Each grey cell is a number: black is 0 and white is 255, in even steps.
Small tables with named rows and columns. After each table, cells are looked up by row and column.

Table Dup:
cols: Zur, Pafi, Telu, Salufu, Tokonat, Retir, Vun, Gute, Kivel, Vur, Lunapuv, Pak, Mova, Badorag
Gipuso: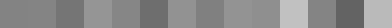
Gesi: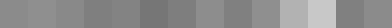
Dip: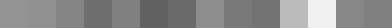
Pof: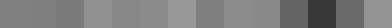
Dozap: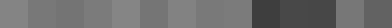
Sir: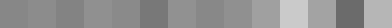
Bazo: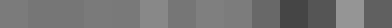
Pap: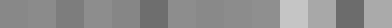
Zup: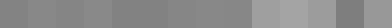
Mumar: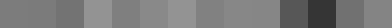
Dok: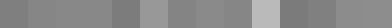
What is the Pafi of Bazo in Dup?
118
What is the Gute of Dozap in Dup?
121
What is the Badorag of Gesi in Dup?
139
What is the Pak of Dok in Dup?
128
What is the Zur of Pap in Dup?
136
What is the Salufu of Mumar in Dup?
147
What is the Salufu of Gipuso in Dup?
149
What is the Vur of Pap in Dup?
143
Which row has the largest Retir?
Dok

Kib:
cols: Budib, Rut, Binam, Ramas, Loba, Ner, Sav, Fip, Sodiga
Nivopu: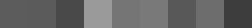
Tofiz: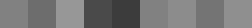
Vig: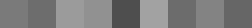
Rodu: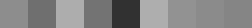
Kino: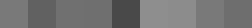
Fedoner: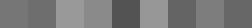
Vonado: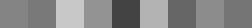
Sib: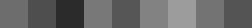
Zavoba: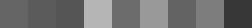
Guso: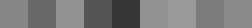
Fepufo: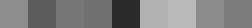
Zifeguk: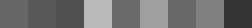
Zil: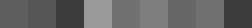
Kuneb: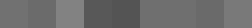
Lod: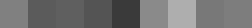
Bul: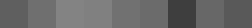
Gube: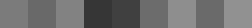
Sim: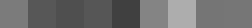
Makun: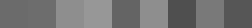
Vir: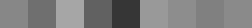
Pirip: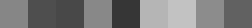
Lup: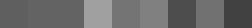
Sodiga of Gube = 145
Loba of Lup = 116
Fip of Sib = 115
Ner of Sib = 130
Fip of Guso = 124
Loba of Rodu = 49
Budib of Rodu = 141
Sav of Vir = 141
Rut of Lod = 91
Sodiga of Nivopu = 61
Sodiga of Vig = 102
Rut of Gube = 105
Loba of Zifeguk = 106
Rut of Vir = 111
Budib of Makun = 107
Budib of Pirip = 134
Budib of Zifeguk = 103
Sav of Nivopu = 88
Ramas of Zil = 154
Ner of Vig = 162

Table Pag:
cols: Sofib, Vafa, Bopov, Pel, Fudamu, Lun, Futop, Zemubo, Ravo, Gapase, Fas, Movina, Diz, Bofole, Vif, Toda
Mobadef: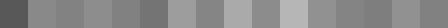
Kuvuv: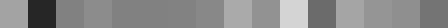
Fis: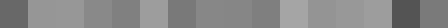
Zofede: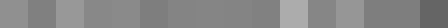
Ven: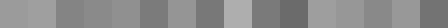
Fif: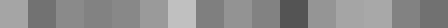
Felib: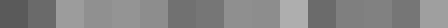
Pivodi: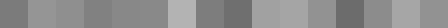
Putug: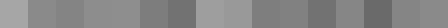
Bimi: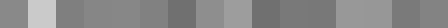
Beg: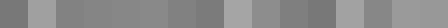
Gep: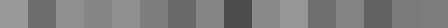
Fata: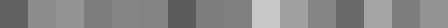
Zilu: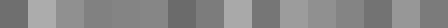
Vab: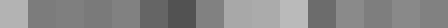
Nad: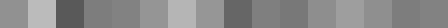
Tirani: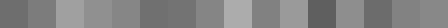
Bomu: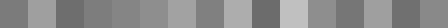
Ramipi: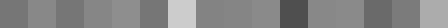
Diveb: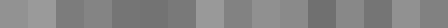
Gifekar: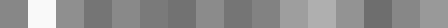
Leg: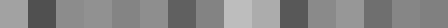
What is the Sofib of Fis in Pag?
104
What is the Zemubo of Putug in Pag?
158
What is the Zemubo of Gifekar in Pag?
139
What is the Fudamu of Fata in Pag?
133
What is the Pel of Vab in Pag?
122
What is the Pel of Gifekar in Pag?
117
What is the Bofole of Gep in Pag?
98
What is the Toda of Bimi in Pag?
131
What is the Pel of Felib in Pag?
144
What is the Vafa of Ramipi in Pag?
136
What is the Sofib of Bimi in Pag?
137
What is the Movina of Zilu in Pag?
144
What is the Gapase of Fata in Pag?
199
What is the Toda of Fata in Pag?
147
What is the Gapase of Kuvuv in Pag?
146
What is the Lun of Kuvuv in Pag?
129
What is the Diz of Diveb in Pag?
136

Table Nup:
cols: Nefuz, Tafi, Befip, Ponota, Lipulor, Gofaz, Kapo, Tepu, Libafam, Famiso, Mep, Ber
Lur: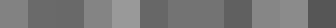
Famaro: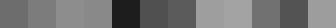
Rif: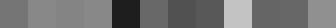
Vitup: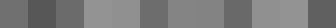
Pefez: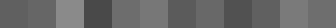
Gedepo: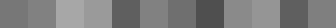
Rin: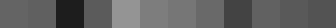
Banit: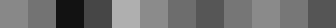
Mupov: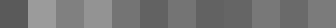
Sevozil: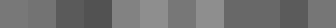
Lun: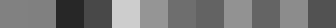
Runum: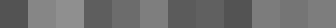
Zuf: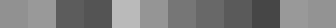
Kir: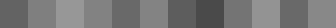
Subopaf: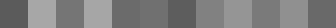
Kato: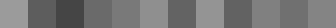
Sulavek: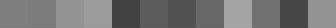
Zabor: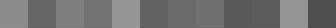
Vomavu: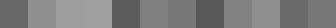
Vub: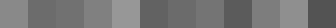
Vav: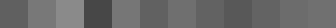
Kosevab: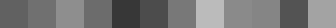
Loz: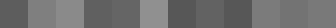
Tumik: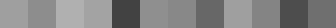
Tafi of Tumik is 141
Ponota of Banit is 70
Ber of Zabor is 79
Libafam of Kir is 116
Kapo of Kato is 99
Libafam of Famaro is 163
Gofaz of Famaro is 80
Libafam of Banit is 118
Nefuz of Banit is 136

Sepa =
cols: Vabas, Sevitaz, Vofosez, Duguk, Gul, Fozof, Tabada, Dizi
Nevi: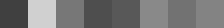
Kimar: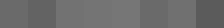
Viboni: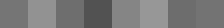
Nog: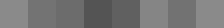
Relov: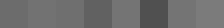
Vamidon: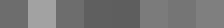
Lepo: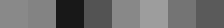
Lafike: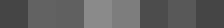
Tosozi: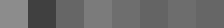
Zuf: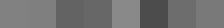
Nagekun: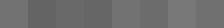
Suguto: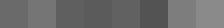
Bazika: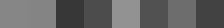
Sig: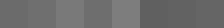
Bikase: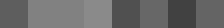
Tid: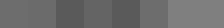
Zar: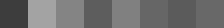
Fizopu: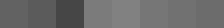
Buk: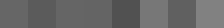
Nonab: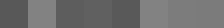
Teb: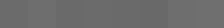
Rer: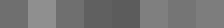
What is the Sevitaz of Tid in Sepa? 107
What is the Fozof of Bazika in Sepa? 81
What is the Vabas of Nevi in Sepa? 64
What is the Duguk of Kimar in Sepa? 116
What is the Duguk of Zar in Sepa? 93
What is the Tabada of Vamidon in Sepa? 117
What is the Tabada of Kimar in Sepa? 112
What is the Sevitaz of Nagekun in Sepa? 100
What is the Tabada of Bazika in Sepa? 109
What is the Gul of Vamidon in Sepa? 94
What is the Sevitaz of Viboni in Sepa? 146
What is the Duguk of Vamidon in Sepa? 95
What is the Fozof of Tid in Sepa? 109
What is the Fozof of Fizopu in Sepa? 118
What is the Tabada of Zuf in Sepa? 109
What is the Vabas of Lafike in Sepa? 69

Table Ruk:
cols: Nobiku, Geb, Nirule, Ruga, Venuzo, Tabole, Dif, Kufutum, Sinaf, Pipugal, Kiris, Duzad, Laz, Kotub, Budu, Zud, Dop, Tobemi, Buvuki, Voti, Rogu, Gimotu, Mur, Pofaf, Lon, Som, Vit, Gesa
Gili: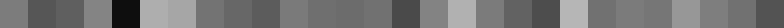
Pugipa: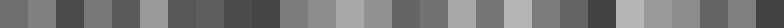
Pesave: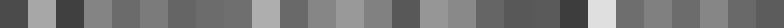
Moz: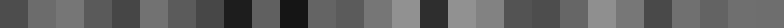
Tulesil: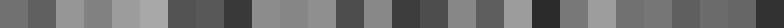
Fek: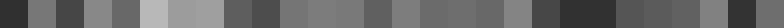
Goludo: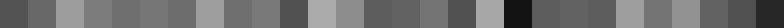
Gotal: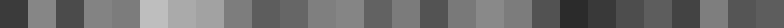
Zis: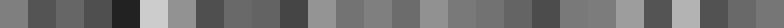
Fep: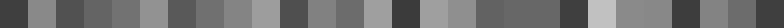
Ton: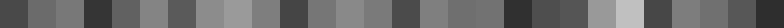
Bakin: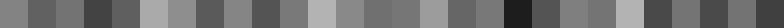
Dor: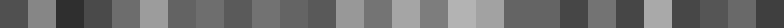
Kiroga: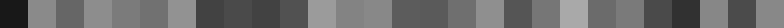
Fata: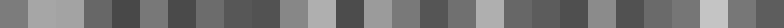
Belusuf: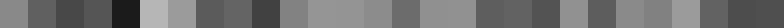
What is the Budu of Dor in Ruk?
165
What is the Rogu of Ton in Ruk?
85
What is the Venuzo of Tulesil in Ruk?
156
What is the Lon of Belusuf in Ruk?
155
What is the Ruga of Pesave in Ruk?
132
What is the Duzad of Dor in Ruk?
89
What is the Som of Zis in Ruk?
82
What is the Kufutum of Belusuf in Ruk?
91
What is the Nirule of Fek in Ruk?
70
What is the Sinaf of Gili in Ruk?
103
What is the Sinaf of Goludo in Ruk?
111
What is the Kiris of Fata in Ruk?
135
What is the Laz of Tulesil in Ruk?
77
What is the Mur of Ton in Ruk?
192
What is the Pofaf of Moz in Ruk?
73
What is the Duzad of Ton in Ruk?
118
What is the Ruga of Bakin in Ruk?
67
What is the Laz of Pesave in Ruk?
153
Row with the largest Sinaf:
Ton

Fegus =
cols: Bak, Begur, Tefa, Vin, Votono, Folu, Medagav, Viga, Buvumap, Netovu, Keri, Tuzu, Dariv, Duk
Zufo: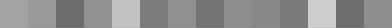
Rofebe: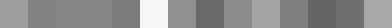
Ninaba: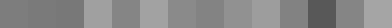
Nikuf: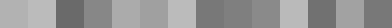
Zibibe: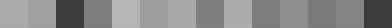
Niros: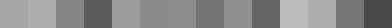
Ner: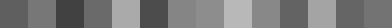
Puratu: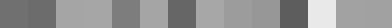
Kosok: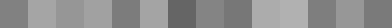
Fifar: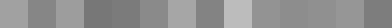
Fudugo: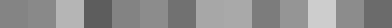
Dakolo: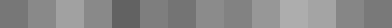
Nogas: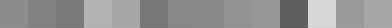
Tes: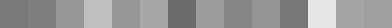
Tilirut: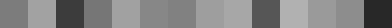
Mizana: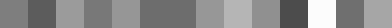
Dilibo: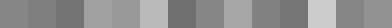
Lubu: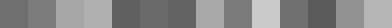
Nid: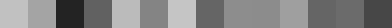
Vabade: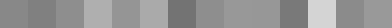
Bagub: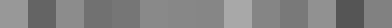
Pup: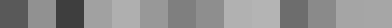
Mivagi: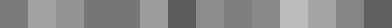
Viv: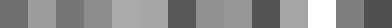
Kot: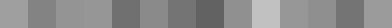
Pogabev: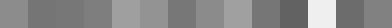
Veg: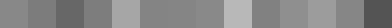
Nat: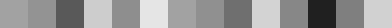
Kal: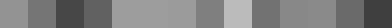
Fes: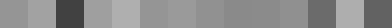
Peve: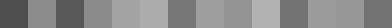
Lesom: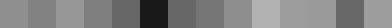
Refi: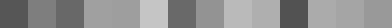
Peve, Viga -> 158
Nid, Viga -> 101
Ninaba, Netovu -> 157
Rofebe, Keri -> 126
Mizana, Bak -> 126
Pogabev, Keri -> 98
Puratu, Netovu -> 151
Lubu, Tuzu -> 89

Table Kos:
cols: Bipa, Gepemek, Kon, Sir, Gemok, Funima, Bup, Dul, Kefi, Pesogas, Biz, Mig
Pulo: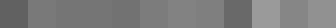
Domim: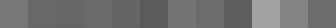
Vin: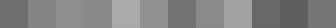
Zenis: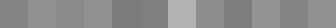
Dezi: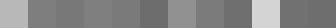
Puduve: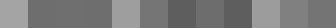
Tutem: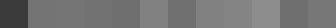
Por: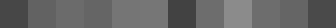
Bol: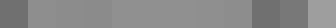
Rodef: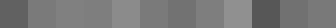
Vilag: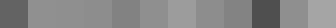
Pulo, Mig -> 145
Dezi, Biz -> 113
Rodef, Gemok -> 139
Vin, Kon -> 141
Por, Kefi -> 139
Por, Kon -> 107
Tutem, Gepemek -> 116
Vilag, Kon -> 143
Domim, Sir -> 106
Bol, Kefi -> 141
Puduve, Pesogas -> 156
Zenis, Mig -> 144
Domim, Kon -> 102
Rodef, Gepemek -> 122
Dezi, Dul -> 123
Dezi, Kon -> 120
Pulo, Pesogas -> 154
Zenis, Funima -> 126
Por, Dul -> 109
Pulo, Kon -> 117

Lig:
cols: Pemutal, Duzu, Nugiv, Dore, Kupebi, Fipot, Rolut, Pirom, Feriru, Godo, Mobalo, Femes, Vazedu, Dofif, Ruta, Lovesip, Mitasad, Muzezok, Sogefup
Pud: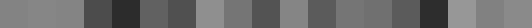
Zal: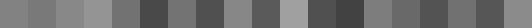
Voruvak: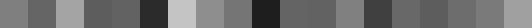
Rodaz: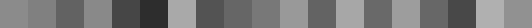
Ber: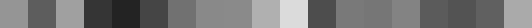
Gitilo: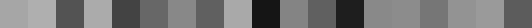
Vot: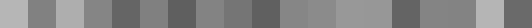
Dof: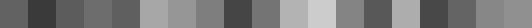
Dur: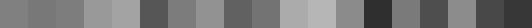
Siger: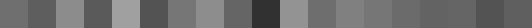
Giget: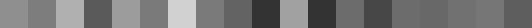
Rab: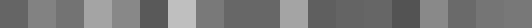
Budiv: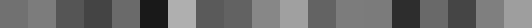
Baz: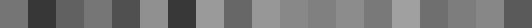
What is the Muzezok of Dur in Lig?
72
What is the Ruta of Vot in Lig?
100
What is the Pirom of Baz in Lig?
154
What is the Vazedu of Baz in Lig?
140
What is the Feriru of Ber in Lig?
138
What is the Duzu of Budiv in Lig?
124
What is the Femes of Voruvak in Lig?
98
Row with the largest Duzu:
Gitilo

